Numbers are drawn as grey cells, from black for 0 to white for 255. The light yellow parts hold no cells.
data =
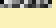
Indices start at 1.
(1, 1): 5
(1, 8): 105
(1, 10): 182
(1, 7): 216
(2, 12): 30
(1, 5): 132
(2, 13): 184

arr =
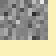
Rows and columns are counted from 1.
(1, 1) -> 115
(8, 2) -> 171
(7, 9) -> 134
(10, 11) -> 143
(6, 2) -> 128
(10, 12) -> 125
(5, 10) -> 158
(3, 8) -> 179
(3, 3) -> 120
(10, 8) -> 185
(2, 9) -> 135
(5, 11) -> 162
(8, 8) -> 147
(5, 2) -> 128
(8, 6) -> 128
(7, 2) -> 131
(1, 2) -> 115
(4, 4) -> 165
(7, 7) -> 128
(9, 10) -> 115
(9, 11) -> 134
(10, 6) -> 148
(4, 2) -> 65
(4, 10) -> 89
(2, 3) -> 147
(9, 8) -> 157
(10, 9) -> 66
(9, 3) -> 104
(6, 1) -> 139
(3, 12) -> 163
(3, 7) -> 131
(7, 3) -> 138
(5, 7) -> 137
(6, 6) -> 134
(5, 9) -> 126
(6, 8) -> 106

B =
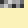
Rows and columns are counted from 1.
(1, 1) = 52
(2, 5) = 142
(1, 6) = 113
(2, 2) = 203

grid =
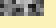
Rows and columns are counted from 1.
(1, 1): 88
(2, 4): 134
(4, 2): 157
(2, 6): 139
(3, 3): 137
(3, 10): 120
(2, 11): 90
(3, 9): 45
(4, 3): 122
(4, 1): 64
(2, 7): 180
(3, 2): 126
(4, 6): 100
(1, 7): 184

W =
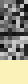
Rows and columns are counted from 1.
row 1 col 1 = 113
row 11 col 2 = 166
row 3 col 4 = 200
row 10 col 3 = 76
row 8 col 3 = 45
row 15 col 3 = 201
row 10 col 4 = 126
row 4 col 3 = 125
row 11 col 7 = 164
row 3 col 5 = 131
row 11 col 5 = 188
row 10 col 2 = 129
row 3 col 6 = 46
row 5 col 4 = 124
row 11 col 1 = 142
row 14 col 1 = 202
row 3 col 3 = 156
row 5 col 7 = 24
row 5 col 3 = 84
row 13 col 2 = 45
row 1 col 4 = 117
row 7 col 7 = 136
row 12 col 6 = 206
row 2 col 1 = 110
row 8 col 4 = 104
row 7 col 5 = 190
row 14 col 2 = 178
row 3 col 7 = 15
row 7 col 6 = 22
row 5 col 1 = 18
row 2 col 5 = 68
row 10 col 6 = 212
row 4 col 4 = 38

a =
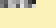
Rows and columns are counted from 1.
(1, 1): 115
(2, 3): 188
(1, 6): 207
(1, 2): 97
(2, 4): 196
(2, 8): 110

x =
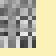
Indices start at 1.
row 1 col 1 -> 189
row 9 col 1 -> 85
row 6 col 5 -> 75
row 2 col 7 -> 132
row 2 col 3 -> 137
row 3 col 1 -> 96
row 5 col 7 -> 89
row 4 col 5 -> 109
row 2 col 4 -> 176
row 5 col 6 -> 87
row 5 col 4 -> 149
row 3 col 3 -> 146
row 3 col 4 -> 142
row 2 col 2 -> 125
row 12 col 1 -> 156
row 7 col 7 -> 192
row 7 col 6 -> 187
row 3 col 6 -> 175
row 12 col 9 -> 62
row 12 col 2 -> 218
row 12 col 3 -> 121
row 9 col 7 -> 235
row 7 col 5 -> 102
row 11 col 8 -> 198
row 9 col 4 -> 159
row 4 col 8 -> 112
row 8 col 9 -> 163
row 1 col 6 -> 121
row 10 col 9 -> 95
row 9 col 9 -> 231
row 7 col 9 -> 190

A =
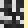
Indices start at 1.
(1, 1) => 212
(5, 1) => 203
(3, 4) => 229
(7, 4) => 45
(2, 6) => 42
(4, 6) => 49
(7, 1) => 226
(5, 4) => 30
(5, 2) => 208
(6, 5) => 69
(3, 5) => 46

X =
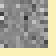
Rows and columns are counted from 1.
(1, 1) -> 153
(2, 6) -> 141
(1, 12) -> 133
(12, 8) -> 125
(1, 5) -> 132
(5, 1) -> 223
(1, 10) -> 132
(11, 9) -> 164
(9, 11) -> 163
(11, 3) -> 129
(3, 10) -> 158
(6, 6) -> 148
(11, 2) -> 148
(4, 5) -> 130
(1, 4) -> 127
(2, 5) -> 187
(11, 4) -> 138
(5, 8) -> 153
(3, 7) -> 126
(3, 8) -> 149
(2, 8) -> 134
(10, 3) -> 138
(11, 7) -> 121
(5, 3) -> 138
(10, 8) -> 119
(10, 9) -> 92
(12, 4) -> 128
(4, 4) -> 140
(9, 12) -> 169
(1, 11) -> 168
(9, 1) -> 144
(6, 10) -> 156
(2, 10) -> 152
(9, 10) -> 132
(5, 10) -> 144
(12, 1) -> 189

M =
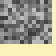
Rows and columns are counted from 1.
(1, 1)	138
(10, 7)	91
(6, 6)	87
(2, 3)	188
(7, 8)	162
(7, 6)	164
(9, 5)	110
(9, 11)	159
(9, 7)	131
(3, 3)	76
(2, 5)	119
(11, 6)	65
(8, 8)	73
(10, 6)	152
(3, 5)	105
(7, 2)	100
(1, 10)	79
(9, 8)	59
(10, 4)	68
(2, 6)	91
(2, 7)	169
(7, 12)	174
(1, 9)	111
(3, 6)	147
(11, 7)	128
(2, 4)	148
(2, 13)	110
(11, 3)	163
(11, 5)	154
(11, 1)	118
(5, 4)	117
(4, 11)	188
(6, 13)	95
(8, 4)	113

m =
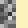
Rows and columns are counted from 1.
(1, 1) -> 188
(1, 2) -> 138
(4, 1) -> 104
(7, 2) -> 141
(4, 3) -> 50
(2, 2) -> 113
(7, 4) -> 98
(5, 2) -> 86
